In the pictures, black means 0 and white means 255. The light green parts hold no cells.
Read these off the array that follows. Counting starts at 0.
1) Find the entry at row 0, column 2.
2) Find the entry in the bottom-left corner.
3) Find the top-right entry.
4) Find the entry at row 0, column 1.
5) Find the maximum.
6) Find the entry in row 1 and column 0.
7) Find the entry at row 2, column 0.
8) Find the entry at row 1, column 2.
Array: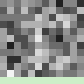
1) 119
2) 148
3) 47
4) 148
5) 244
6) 91
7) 119
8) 107
